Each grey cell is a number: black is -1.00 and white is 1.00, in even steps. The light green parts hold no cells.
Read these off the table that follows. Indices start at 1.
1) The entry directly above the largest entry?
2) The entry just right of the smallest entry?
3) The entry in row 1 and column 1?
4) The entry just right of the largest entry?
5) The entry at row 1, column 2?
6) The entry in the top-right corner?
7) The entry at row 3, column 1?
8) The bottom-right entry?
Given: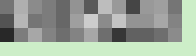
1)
-0.30
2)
-0.03
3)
-0.08
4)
0.09
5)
0.37
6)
-0.08
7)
-0.69
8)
0.09

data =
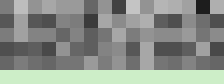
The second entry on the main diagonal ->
0.26
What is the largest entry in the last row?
0.31
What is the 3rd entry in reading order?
0.15
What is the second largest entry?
0.48
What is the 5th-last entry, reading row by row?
-0.08
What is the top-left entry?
-0.03
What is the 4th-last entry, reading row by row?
-0.14
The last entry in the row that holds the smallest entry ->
0.37
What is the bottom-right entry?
-0.20
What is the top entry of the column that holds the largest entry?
0.54
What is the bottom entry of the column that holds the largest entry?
-0.14
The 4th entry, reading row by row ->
0.31
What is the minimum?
-0.77
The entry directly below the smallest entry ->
-0.14
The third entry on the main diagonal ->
0.03
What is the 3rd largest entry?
0.42
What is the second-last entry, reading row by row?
-0.14
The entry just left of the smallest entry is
0.26
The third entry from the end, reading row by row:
0.03
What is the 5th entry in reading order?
0.21

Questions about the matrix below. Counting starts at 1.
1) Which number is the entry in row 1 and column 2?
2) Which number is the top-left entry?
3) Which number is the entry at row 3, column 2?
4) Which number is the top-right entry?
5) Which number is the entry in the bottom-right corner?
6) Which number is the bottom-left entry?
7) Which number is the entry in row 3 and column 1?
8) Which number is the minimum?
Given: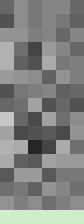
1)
0.10
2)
-0.19
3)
0.15
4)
-0.19
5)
0.10
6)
0.15
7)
0.15
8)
-0.70
